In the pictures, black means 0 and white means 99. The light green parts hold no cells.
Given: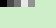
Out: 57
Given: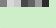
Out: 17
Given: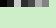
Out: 51
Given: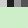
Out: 33
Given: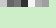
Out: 62
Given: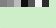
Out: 17
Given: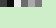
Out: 48
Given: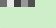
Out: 31
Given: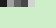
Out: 82
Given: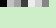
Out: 52
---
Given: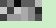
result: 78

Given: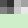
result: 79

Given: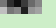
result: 52

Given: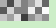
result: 50

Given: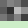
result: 73

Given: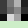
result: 52

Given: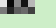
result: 36

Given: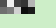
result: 81

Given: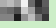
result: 31

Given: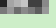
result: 42
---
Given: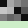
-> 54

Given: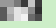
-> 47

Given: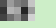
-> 49

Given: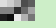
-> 69

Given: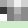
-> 93

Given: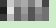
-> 60
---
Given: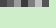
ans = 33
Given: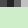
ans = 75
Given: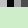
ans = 30
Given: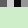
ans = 58
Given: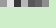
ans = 55
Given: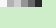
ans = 16
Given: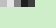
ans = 24
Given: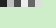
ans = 86
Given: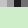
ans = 44
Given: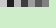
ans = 50
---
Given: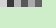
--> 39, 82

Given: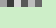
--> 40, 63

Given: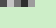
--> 61, 30

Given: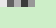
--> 59, 90

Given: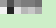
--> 43, 94

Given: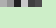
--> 30, 68

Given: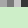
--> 21, 65

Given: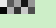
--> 58, 2

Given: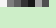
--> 31, 95

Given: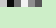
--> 33, 78
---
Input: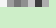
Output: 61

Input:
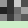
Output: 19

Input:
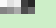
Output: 87

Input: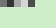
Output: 20

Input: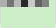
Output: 45

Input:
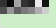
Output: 3

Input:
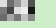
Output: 42

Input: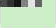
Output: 19

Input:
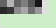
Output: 70
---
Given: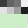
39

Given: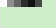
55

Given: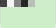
95

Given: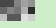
28

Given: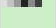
76

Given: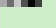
43
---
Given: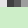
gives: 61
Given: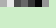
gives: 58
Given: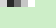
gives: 99
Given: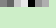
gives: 68
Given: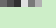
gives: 69
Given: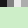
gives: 67
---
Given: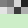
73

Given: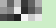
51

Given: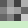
68

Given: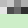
30

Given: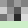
55

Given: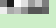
66

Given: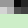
71

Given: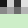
64

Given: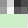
95

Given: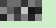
36
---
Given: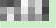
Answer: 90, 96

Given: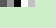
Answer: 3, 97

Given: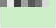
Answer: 62, 90

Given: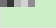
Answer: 71, 82

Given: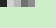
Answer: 71, 81

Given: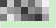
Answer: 21, 94

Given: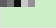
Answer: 7, 78

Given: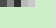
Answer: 19, 78
